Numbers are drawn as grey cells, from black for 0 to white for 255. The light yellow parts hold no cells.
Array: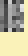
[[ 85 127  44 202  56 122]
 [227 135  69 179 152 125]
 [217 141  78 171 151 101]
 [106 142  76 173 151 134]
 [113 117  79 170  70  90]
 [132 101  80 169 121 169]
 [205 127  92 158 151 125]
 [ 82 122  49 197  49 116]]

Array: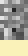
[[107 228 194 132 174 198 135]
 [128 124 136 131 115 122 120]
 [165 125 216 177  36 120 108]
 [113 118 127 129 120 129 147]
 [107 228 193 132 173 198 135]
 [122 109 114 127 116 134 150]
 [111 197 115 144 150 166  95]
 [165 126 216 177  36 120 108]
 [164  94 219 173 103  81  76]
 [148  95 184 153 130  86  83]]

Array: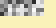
[[199 175 139  74 166  73  96 156 151  43 238]
 [234 115 153 221 123 163 231  72 151 215 224]
 [116 144  89 243 164 232 227 207 155 248 119]
 [229  54 159 220 130 189 225 106 161 227 172]]

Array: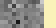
[[200 127 100  97 164 123 128 125 101  86 101]
 [174 116 101 171  65 176 154  95 140 117 167]
 [164 122 105 111 151 125 132 127 126 124 129]
 [116 131 140 138  84 118 142 123 133 136 149]
 [143 125 117 135 123 139 141  86 132 125 134]
 [143 157 154 108 137  24 138 134 117 136 125]
 [110 142 135 142  80 123 145 106 124 138 149]]

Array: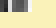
[[245  66  52 223 103  86  82 118]
 [245  69  46 223 102  88  86 120]
 [250  73  35 223  98  91  94 124]]

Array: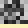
[[177 180 120 209  53  40 191]
 [199 205  53  31 120  31 124]
 [197 117  67  83  61  76  55]
 [209  65 173  76 145 199  41]
 [202 164  92 148 129  28 183]
 [ 45 181  21  60  37 148  50]]
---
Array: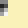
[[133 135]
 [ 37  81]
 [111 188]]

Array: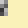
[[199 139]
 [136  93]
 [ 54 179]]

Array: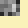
[[146 127]
 [108 105]
 [116 141]]

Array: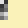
[[226  53]
 [ 55 129]
 [ 75 109]]

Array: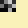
[[ 31 135]
 [118  23]
 [  6   7]]

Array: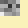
[[106  95]
 [179 177]
 [149 113]]
